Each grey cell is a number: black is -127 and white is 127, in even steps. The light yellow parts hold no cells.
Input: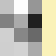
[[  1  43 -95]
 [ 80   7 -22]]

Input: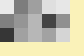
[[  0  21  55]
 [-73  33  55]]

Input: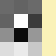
[[ -29  125  -68]
 [  15 -116   23]]

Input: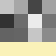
[[-77 -18 107]
 [-28 -26  70]]

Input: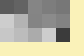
[[77 51  4]
 [71 60 43]]

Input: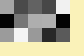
[[-124   -9   46]
 [  27  116   25]]

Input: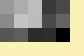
[[ 10  67  59]
 [-41 -33 -84]]
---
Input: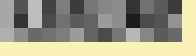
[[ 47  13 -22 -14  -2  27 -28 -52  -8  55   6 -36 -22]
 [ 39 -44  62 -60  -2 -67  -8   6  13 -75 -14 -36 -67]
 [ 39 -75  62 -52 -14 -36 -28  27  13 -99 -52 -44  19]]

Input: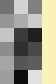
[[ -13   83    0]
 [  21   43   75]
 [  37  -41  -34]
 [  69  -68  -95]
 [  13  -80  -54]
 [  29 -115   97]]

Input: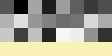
[[  50   95   22    1  -19  -12   88   42]
 [  72  -64   64  -92  118  110   16  -78]
 [ -41 -127   36  -98   29  -33  -70  -48]]

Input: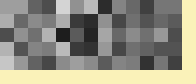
[[ 30  30 -29 -50  84  17  58 -83   4 -23 -63  -9  -9]
 [ 70  24 -29 -56  11  30  11 -36   4  -3 -77  -9 -63]
 [-50  17 -15  51 -98 -36 -91  38 -23  11 -15  24 -50]
 [ 45 -23  11  -3  45 -69 -83  17 -56 -15 -44 -23 -36]
 [ 51 -44   4  -3  58 -69 -77  24 -56 -15 -29 -44 -44]]

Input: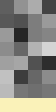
[[ 32  38 -46 -82]
 [-32  18  44 -60]
 [ 58  -8 -16  -8]
 [ 12 -24  51  84]
 [-39 -46  -2  26]
 [ 65 -66 -24  12]
 [ 26 -90  -2   5]]

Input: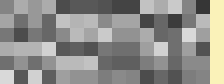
[[ 44  52  52  81 -39 -32 -45  -8 -16 -16  31  81 -16  31 -45]
 [  4  44  24  44 -51 -39 -39 -45 -59 -59  66  44  74   4 -73]
 [-16  18 -16  18  58  58  66 -24 -32 -32  -2  18 -24  10  10]
 [ 37 -16  24 -24  66  52  58  10  37  37 -59 -24 -67  -8  58]
 [ 89 -39  81 -32  31  18  18  -2  10   4 -51 -24 -45  -2   4]
 [ -8 -51  -8 -24  10  58  37  74  18  18  44 -24 -16  89  31]]

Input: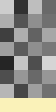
[[-90  69 -49  85]
 [-64  46 -29  39]
 [-49  23 -22  23]
 [ 31 -36  15  -7]
 [ 46 -43  15 -15]
 [ 54 -57  31 -15]
 [ 77 -78  62 -22]]
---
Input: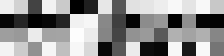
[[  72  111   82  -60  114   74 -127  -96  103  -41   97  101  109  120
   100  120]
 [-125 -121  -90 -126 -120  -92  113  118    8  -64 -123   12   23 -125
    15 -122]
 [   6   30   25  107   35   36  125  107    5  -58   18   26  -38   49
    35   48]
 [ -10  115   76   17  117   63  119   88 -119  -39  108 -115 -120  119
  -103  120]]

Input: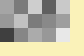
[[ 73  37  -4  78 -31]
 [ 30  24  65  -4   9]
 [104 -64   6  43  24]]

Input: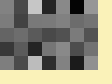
[[  22    2  -54   70  -90    9 -123]
 [ -12   -3  -61   -6   -5    1  -19]
 [ -45  -27  -18  -37  -54  -46   -4]
 [ -13  -71  -36  -91   -9    9  -50]
 [  16   -1  -52   60  -82    2 -100]]

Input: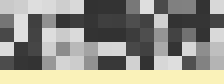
[[ 88  73  78  94  90  78  89 -77 -76 -76  -7  94 -53   0   1 -76]
 [-60 -10  95 -63  17 -76 -66 -74 -64 -65 -49 -61  81 -76 -74 -74]
 [ 89 -55  95 -60  93  75  90 -76 -77 -77 -67 -49  20 -60 -13 -76]
 [ 63  91 -70 -57  78  12  57  36  85  86 -55 -62  41 -75  87  14]
 [ 52 -51 -74 -76  24  84  76  17 -71 -71  81 -77  87  94 -47   2]]

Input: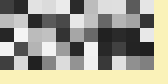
[[101 -64 -86  98  91 107 -85  60  94  95 -36]
 [-75  60  76 -88 -37 -54 104  65 -24  52  36]
 [104 -89 116  59  65 -76  38 -22 -94 -85 -91]
 [-95 114 -50  52 115  28 -87 114 -87 -62 -92]
 [  0 -64  88 -94   5  92  19 112 -70  96  16]]

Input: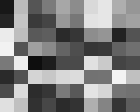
[[  22 -103   59  -42   -4   39   12   89  102   46]
 [  33  -90   69  -69  -58   24   -8   99  102   22]
 [ -44  107   62  -38  -33  -85  -73   13   21  -93]
 [ -15  114  -43   32   10  -27  -49  -73  -70  -29]
 [ -52   -6  109 -113  -98  -53  -53   97   74  -59]
 [  64  -85  -45   84   71   88   92  -13  -12  115]
 [ -14  -52   91  -83  -73   -5  -39  100   86  -10]
 [ -34   96   64  -78  -56  -84  -76   47    4  -74]]

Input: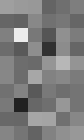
[[ -1  31  26  24 -27 -16]
 [-25 -25 -29   8 -14  -8]
 [ -3   0 108  -7 -42  16]
 [-25 -19 -38  14 -78  12]
 [ 20   6 -18 -21  21  55]
 [ -4   7 -19  39   2   8]
 [-11 -14   3 -38  -6 -17]
 [-11  -6 -94 -24 -16  23]
 [  7 -23 -24  38  36 -15]
 [ 24   5 -10 -28   2  16]]
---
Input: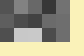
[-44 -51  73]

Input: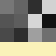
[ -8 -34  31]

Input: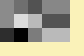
[11 91 -3]

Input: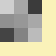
[79 23 59]

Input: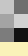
[70 81]

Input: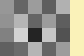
[ 23  53 -91 -26]
